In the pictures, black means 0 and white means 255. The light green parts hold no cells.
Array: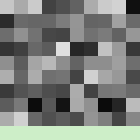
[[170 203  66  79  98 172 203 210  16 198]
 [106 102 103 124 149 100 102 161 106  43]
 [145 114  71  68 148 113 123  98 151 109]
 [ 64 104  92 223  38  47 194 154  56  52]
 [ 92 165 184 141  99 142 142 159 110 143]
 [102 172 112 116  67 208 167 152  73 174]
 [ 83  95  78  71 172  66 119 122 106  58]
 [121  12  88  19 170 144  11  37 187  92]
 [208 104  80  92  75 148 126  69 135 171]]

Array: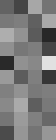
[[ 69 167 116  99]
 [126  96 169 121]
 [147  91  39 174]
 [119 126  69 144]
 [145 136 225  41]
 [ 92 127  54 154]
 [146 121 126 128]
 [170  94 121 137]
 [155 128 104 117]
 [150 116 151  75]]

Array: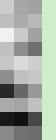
[[167 162 204]
 [170 184 189]
 [202 162 240]
 [142 111 192]
 [218 206 198]
 [193 199 142]
 [103 152  41]
 [165 193 170]
 [ 16  71  24]
 [113 109 138]]

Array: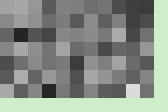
[[167 150  90 128 126 111 116  76  62  60 162]
 [157 144 109 124  89 140  95 128  64  76 137]
 [ 36  84  69 135 131 138 120 170  71 113 100]
 [167 143 116 163 107 117  73 103  96 150 134]
 [111 138 114 122  60 145 127 163 107  87  77]
 [172  99 151 129  81 165 148 123  97 132  89]
 [ 94 132  37 120  88 132  92  87 219 113 168]]

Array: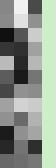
[[241  74 134]
 [225 144 138]
 [ 85 204  16]
 [ 48 161  54]
 [ 40 183 186]
 [ 26 117  92]
 [145 140  70]
 [210 203 161]
 [105 178 145]
 [144 165  27]
 [116  46  39]
 [110 119 105]]

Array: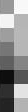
[[248 152]
 [181 244]
 [183 158]
 [182 118]
 [132  95]
 [ 85  14]
 [227  47]
 [179  35]]

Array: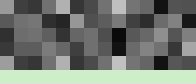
[[ 63  55 113 177  54  74 114 191 116 103  18  83  81 153]
 [113 118  47  37 151  80  93 121  64  45 108 130  24  89]
 [109 113  95  51 102 112  78  10  88 104 143  85 128  48]
 [ 93  93 124 103  63 112  88  18 106 131 114  55 166  57]
 [ 62  54 113 177  54  75 113 193 116 101  18  87  78 157]]

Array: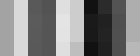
[[217  89  83 223 205  17  43  83 174 163]
 [217  91  85 228 205  26  33  79 174 163]
 [217  90  85 227 205  25  35  80 174 163]
 [217  89  85 223 190  17  32  79 184 163]]

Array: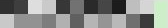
[[ 62 222 202  55 114  42  70  28 190 213  48]
 [146 146 125 177  96 181 149 185 111  58 201]]
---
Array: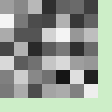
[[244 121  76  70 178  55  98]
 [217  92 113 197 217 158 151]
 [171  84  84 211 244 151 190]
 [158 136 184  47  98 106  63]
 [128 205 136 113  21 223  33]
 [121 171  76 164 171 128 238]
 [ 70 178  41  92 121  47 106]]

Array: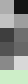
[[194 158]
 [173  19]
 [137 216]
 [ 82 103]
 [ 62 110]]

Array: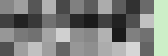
[[151 121 113 165 208 143 135 178  26 128 113]
 [135 159  86 178  72 128  93 172  93  49 106]
 [ 80 159 193 159 100 151 143 172 186 214 100]
 [ 64  34  56 113  93  41  26  64  34  80 193]]

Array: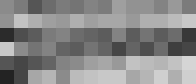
[[200 139 116 131 100  92 116 100  70 100  78 108  62  70]
 [146 194 175 159 153 175 159 167 167 153 175 175 187 200]
 [139 123  85 108 123 116 131 123 159 146 146 131 153 123]
 [ 85  70  85 100 131 139 159 167 153 194 187 181 194 213]
 [ 43  78  92 123 131 108 100  92 131  92 116  92 108  56]
 [ 35  70 167 181 139 187 194 200 200 167 181 207 175 207]]

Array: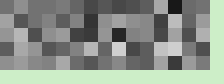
[[162  86 114 130  93 130  52 143 162 143 136  65 188 101 155]
 [149 182  79 143 155  65  58 149  38 130 136  72 162  79 176]
 [143 155 136 130 168 107  86 114 136 101  93 162  58 155 122]
 [114 143 114 114 122 101  72  86  72  79  93 168  24 107 114]
 [ 93 168 149  86 101 130 182 101 207  72  93 194 207 122  79]]

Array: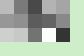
[[207 200 115 252  52]
 [187 122  73 179 165]
 [151 144  92 100 137]]

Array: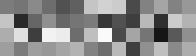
[[197  41 102 144 102 117 124  55  81  62 185  47 204 179]
 [173 224  62 242 236 109 191 250  74 165 117  22  89 144]
 [158 124 158 152 165 179 130 109 185  62 144 191 138 173]
 [124 117 138 109  81  96 197 210 204  74 130 165 130 152]]
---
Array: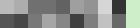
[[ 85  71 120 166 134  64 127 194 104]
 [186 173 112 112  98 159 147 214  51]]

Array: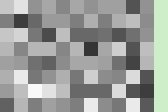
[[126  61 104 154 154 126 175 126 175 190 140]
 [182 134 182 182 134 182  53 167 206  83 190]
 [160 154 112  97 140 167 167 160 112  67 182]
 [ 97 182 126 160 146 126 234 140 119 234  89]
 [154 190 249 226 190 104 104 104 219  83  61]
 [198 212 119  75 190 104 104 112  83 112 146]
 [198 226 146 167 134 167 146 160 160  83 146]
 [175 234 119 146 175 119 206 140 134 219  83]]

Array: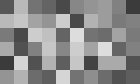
[[122  73 205 192 100 221 115 108 163 122]
 [170  81 129 198 135 205 163 221 100 129]
 [148 178 108  94 213 115 142 108  81  94]
 [ 87 185 115 100  73 135 148 156 129  59]
 [185 198 163 148 205  73 178 156 122 129]
 [ 59 213  81 178  94 198  67 170 170  81]]

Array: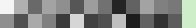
[[143  80 170 128  58 214  65  80 191  29  98  50  92]
 [245 176 105 163 143  86 157 113  36  98 163 128 120]]

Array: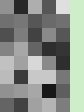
[[145  39 174  86 223]
 [187  59 200 200 119]
 [100  66 161 180 125]
 [112 119  86 106 112]
 [ 79 125  66 138  86]
 [145 153 167  23  94]
 [193 161 216 138  46]
 [131 167 100  46  53]]

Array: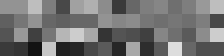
[[ 58  52  18 198  31  38  72  90  38 168  45  90 221 103  78  78]
 [ 96 118 147 103  96 103 103 147 134 140 118 111 118 111 126  72]
 [147 147 190 126  72 161 176 140  58 103 126 134 111 126 153 190]
 [ 84 153  64 118 182 205 168  52  84  78  64 134 111  90 140 205]]
